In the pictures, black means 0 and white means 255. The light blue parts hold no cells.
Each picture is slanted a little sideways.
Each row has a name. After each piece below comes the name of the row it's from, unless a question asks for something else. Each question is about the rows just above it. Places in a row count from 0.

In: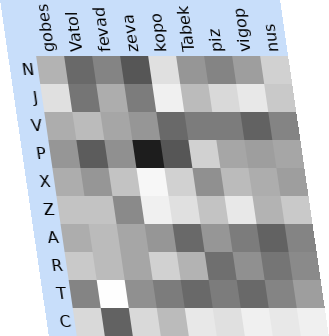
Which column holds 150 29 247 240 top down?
zeva
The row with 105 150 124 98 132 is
A
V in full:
173 187 166 150 105 124 124 98 132

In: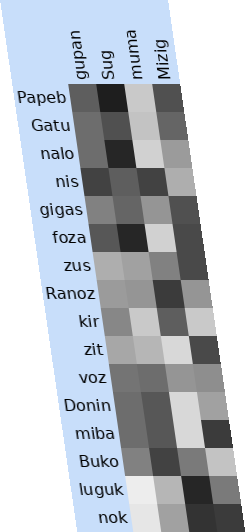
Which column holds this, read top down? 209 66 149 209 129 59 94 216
muma
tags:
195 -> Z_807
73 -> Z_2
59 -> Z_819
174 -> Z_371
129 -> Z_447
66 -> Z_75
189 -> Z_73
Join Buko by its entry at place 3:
Z_807
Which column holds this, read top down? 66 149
muma
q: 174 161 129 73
zus
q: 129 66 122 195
Buko
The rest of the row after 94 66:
174

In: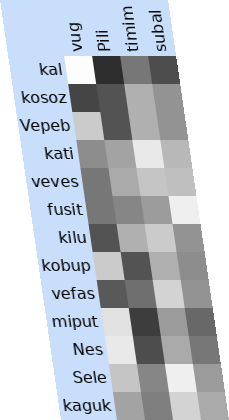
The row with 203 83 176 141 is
kobup
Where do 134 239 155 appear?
Sele

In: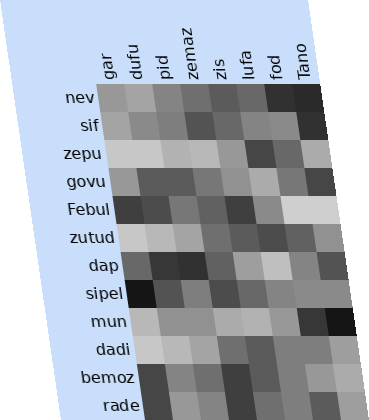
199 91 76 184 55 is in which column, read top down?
dufu
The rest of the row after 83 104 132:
138 49
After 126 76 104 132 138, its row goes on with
138
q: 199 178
zepu
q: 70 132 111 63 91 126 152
bemoz

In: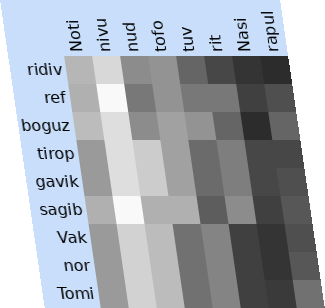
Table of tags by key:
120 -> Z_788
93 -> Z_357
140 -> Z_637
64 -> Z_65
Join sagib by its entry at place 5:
Z_637
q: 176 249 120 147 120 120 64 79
ref
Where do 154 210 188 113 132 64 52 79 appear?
Vak
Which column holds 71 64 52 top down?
Nasi

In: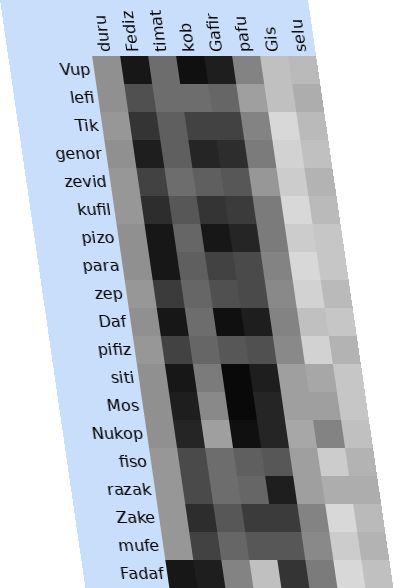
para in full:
144 23 95 66 74 131 216 198
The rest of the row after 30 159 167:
198
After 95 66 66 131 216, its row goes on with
186
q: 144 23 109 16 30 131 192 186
Vup
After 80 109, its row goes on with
109 102 159 192 173
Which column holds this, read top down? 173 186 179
selu
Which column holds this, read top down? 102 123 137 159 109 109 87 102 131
timat

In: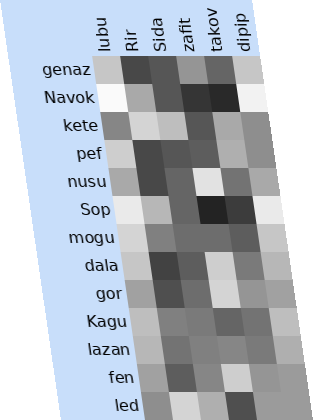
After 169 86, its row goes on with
53 41 242
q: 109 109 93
mogu
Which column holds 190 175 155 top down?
dipip
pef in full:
206 72 86 93 175 142
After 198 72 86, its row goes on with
149 101 198

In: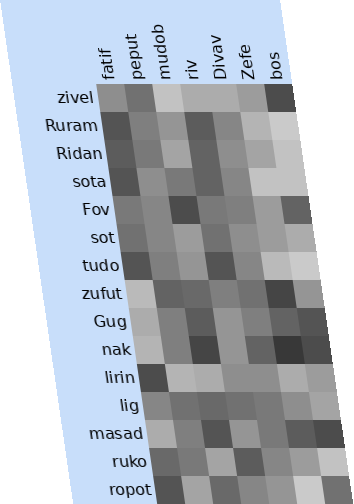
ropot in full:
84 164 105 134 149 202 113
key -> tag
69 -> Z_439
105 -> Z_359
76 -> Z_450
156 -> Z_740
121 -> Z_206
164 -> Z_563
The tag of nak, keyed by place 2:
Z_439

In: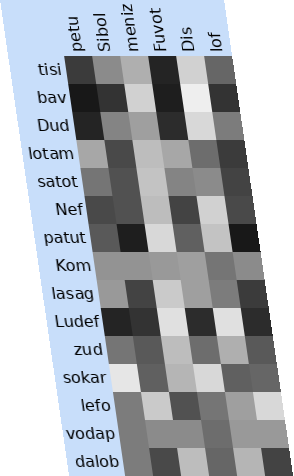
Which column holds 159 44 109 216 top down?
Fuvot
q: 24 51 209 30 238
bav
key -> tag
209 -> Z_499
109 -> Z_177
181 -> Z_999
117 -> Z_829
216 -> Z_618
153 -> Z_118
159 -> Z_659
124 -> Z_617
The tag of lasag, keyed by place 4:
Z_617

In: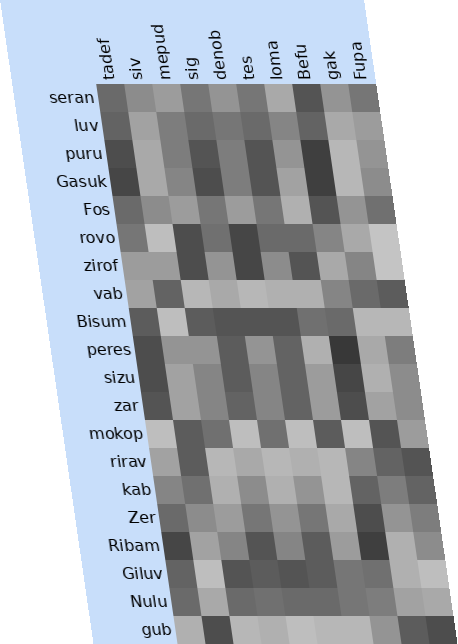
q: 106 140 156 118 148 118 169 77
Zer
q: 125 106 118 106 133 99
luv

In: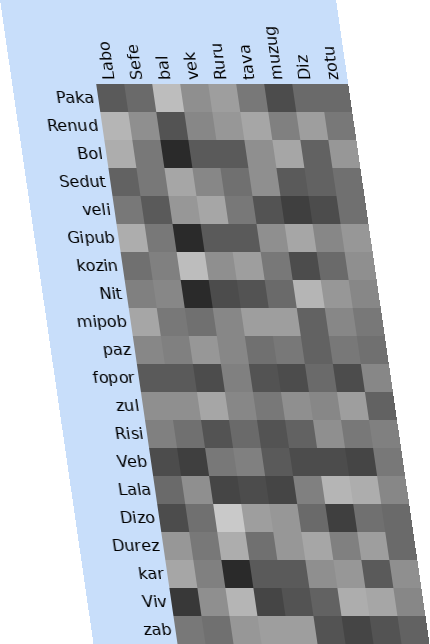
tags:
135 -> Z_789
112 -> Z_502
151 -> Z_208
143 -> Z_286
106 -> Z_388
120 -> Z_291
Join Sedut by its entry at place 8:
Z_502
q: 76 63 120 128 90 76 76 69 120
Veb
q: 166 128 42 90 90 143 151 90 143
kar
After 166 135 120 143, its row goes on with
135 158 98
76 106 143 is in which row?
kozin
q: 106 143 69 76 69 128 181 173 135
Lala

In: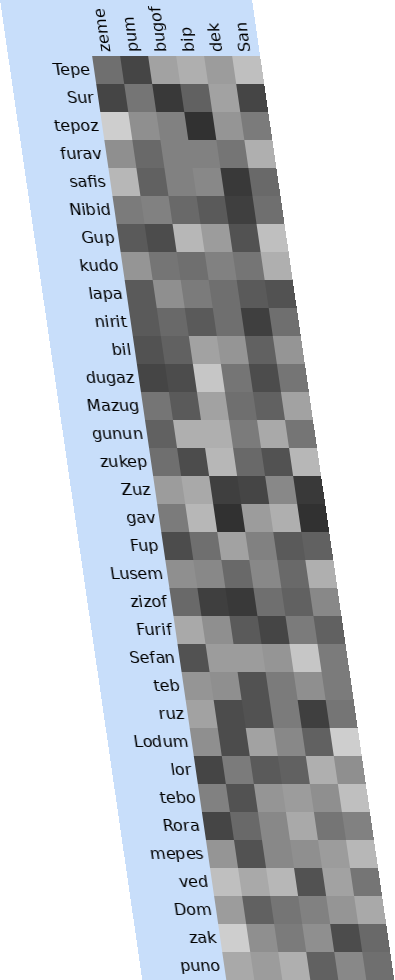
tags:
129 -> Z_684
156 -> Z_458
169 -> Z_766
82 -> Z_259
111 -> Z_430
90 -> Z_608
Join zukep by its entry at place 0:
Z_430
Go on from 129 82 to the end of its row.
149 156 143 191
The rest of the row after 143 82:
123 143 123
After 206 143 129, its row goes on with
49 149 123
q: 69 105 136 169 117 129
Rora

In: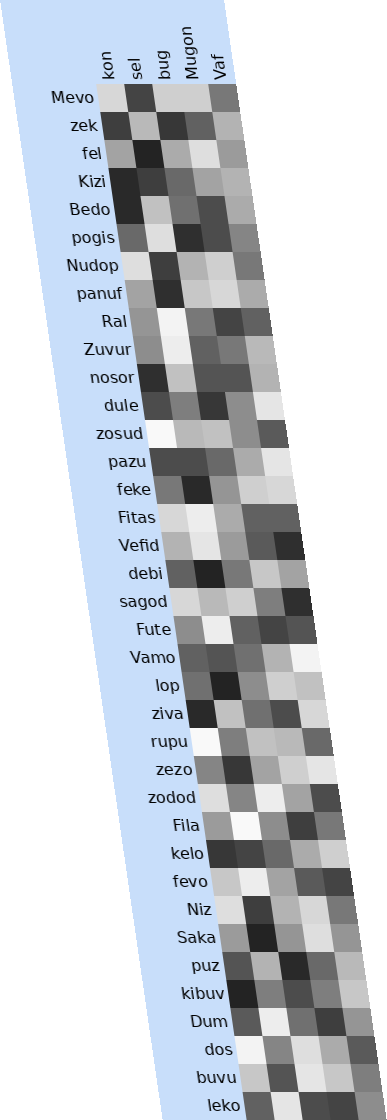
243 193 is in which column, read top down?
Vaf
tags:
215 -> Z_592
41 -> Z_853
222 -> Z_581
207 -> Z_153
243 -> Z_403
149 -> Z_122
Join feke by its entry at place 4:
Z_592
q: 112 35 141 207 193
lop
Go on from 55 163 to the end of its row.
207 229

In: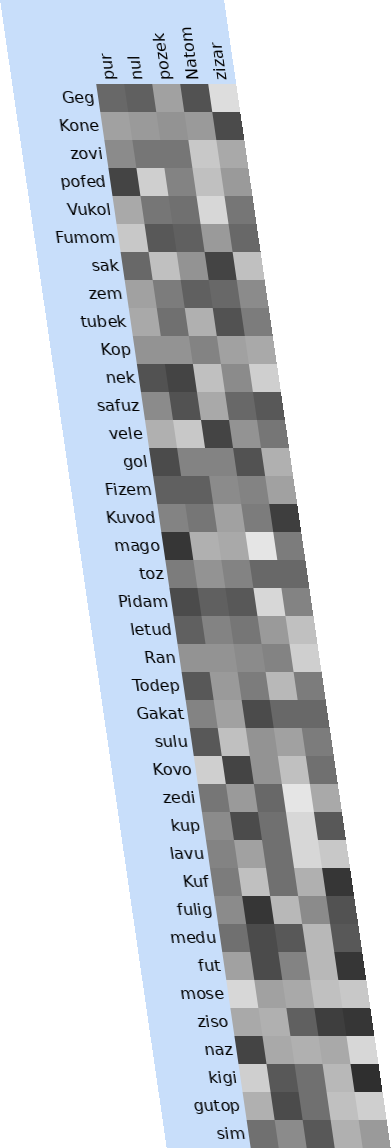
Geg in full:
104 96 161 82 221
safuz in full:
139 82 169 104 88

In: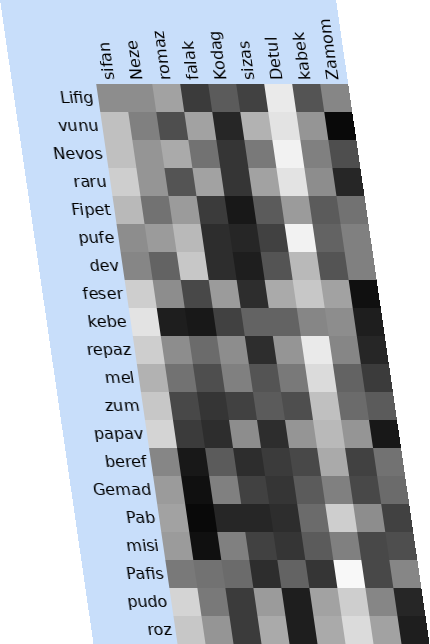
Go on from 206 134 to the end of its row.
38
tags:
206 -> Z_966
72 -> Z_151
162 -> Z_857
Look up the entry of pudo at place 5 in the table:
Z_857
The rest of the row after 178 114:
78 128 84 121 219 99 59

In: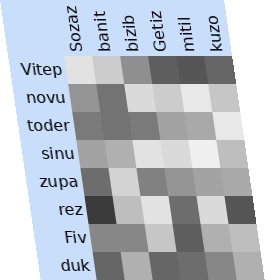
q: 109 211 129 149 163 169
zupa
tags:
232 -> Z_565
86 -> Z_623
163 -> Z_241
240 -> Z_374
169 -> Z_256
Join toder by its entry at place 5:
Z_565
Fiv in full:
135 135 198 94 176 190

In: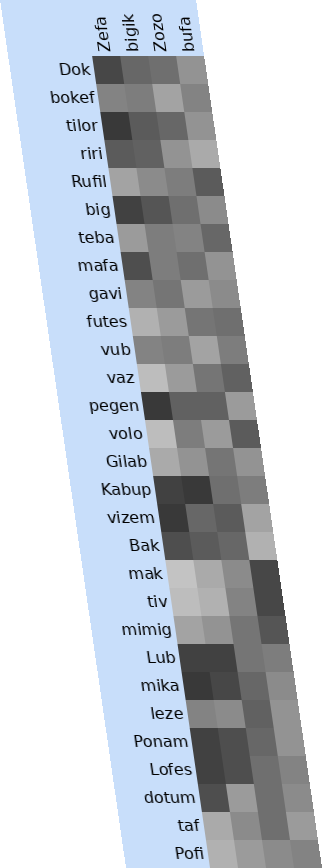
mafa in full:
78 125 111 147
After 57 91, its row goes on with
103 147
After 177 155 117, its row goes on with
111
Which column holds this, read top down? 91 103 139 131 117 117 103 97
Zozo
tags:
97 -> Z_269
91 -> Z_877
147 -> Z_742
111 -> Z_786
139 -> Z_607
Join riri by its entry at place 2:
Z_742

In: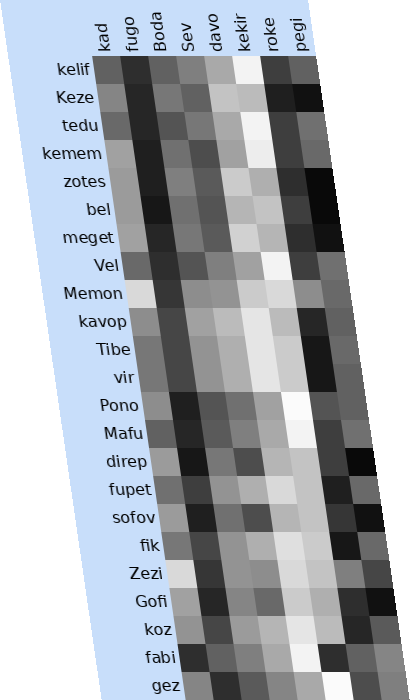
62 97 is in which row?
kelif
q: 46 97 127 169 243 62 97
kelif
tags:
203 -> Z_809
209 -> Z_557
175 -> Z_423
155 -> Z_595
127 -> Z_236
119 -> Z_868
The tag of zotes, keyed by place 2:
Z_236
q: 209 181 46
meget
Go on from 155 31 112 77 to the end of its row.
181 195 54 17
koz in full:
147 70 155 181 229 187 38 90

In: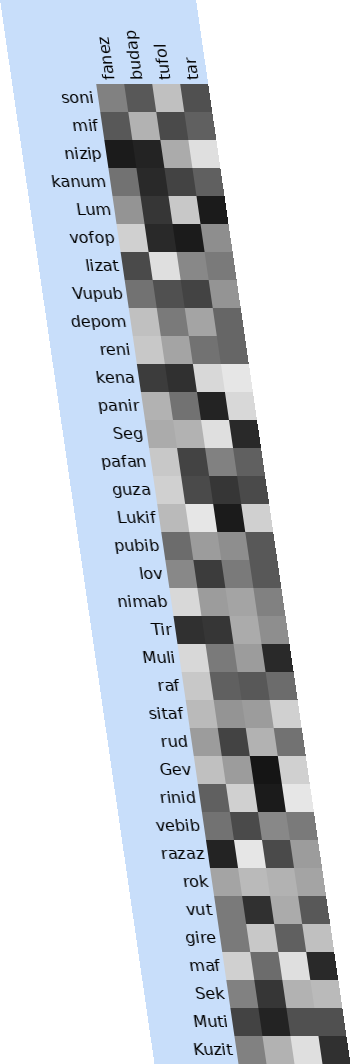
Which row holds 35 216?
panir
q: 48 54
Tir
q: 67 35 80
Muti
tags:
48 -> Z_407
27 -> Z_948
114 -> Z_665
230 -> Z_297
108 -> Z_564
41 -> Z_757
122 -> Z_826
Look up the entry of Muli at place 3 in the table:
Z_757
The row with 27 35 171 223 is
nizip
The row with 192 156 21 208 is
Gev
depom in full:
192 122 164 102

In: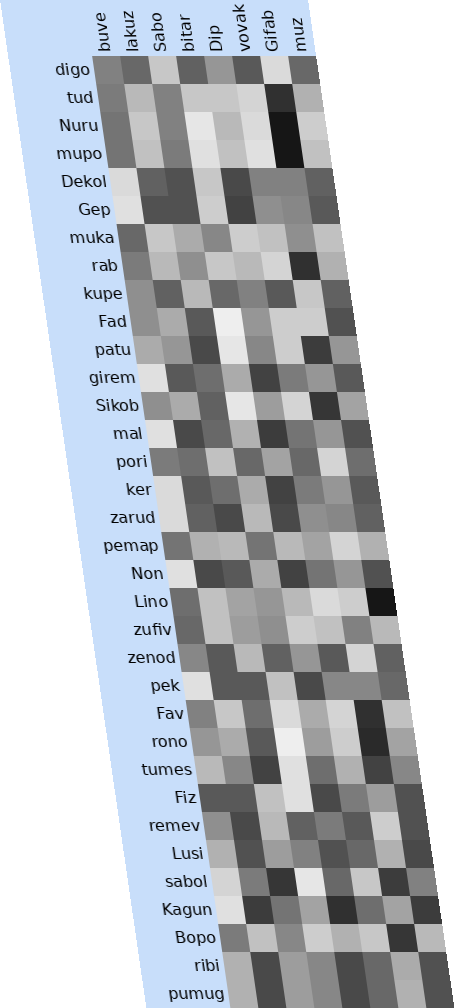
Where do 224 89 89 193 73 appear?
pek
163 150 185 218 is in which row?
Lino
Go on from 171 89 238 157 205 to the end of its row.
42 163
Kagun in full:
224 60 116 163 48 110 163 60
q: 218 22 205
Nuru

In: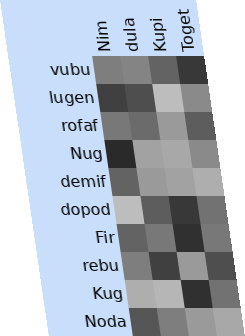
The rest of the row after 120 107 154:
93
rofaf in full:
120 107 154 93
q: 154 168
Noda
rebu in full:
126 64 154 78

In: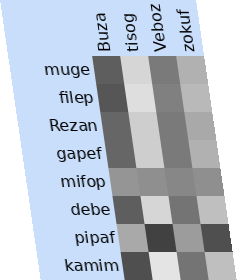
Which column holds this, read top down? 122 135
Veboz
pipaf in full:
169 65 156 79
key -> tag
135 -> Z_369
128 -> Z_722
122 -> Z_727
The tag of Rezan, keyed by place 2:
Z_727
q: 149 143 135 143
mifop
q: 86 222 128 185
filep

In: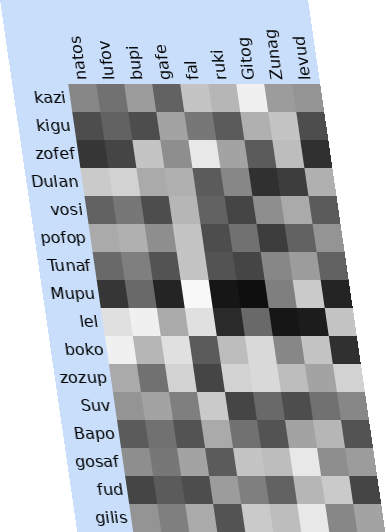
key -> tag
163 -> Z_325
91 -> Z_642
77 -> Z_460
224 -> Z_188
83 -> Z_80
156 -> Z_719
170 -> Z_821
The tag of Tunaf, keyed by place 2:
Z_80
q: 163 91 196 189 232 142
gosaf
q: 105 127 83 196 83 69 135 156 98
Tunaf
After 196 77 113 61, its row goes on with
98 148
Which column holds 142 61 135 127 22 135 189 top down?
Gitog

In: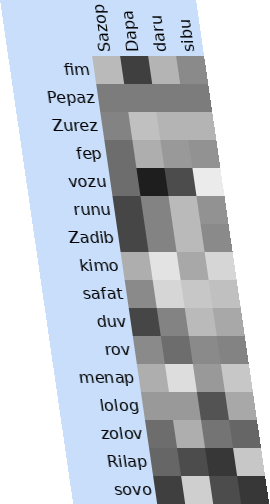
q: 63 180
fim
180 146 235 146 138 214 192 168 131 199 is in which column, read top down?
sibu
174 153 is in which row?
fep

